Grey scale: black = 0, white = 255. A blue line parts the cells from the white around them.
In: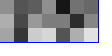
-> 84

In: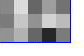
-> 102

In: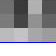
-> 195

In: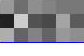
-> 100

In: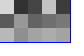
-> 163

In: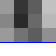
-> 115
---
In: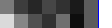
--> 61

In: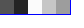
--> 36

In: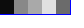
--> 136

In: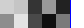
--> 197

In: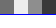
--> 237

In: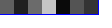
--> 32

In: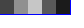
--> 144
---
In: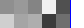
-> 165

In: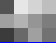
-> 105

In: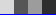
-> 86

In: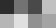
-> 224

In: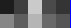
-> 94

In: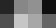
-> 198

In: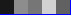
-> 141
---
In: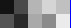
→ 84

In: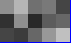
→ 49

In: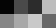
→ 134

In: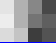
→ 237

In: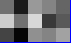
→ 205

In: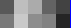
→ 121

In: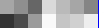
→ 51
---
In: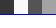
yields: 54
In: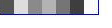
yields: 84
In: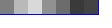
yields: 126
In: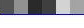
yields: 83
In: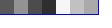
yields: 88
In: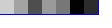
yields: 207
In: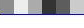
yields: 141
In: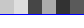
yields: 200
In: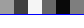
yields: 158
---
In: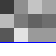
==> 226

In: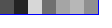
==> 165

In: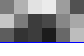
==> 28

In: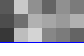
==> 135

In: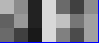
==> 128

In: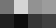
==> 14

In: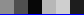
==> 183

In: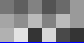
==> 215

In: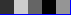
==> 101
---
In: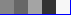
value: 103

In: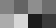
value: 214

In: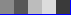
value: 87

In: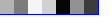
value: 124

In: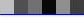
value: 80

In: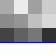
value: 97

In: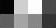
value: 165

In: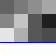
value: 175

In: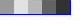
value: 226

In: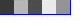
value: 182
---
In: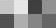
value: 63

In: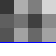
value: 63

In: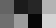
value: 38

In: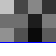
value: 29

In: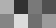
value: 121

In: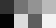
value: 147
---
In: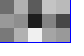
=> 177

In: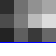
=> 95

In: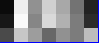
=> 199

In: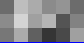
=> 171

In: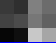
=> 15

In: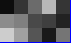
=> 160

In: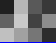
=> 161

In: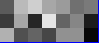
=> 80
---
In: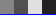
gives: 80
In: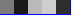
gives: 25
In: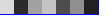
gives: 43
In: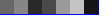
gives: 134
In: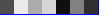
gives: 235
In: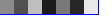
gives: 80
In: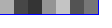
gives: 71
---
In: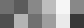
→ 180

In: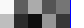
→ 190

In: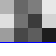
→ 211

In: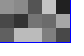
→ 96

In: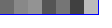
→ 147

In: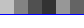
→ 131

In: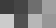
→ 160

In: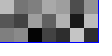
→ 4
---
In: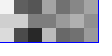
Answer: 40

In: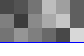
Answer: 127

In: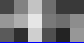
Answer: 207

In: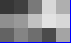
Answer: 110

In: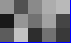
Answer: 45

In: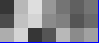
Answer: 54

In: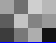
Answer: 174

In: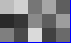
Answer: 218

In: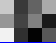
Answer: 3

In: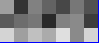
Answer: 192
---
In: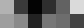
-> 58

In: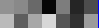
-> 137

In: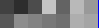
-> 45

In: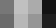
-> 192

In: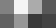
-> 244

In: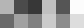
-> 75

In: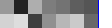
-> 34

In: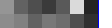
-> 98

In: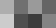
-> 112

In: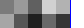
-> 154
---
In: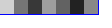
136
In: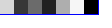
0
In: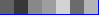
180
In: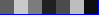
14
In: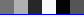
85
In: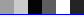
36
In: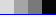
7
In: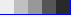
41
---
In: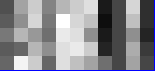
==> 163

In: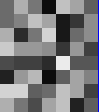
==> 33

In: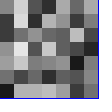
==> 59

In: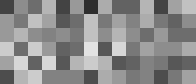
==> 120

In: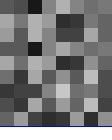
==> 46
